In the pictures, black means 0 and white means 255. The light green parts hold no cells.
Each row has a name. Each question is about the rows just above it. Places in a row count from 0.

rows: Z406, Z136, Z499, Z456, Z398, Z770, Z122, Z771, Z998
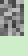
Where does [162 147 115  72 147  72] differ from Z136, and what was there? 2, [131]
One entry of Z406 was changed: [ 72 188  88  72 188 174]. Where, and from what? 1, [174]
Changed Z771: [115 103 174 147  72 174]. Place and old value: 4, [88]

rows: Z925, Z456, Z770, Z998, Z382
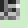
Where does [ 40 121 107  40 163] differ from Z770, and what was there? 2, [92]
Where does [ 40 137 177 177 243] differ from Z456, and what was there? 1, [121]
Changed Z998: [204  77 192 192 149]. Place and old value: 0, [192]
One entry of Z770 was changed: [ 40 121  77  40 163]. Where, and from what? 2, [92]
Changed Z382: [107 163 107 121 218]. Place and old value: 4, [204]
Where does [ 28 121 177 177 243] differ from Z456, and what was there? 0, [40]
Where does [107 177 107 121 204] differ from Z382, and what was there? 1, [163]

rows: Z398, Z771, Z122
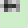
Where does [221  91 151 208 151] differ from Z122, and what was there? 2, [167]
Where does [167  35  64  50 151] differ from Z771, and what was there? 4, [137]
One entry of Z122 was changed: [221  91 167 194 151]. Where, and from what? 3, [208]
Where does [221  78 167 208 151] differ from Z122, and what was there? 1, [91]
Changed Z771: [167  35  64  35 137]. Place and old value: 3, [50]
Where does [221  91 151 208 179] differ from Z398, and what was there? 2, [167]
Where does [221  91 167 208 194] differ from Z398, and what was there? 4, [179]

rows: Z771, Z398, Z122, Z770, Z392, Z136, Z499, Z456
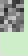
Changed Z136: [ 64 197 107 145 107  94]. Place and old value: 2, [94]
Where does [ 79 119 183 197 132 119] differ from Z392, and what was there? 4, [119]
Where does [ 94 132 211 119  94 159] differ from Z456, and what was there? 1, [145]

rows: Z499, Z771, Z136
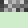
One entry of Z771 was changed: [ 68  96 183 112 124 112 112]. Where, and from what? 5, [96]
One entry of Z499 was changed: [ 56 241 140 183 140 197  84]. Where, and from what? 1, [228]
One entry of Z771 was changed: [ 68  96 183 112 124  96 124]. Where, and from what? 6, [112]
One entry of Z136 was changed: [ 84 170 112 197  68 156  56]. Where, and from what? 2, [124]

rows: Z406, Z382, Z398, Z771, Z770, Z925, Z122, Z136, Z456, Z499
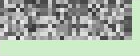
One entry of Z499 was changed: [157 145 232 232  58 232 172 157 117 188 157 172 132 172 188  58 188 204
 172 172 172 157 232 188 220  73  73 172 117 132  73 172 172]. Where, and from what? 19, [188]
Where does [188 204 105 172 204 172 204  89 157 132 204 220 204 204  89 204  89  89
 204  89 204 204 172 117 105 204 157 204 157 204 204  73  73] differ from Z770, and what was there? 23, [105]
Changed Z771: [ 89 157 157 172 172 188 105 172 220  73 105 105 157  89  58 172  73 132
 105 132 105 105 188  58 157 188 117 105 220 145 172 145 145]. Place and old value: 4, [188]
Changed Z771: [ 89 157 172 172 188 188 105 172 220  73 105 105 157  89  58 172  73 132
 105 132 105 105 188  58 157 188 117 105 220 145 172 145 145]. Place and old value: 2, [157]
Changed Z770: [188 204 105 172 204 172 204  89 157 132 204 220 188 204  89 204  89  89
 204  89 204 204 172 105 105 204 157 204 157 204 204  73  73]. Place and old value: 12, [204]
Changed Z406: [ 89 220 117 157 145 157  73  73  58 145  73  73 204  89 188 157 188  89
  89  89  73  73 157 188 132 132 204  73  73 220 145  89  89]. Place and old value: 19, [105]

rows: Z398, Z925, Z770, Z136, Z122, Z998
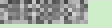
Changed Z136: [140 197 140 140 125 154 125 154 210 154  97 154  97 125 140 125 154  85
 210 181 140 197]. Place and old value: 11, [140]
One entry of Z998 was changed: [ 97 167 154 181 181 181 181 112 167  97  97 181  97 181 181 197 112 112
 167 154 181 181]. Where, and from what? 21, [167]
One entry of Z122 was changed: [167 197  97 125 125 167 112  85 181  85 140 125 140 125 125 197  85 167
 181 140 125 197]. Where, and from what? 4, [112]

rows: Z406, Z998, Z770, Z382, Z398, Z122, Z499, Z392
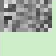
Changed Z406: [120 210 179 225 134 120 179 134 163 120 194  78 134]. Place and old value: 3, [210]
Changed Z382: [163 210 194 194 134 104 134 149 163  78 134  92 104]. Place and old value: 4, [120]

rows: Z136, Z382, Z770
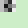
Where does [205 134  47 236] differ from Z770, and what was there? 0, [192]
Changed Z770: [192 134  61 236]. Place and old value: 2, [47]
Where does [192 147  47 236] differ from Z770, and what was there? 1, [134]
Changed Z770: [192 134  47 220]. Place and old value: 3, [236]

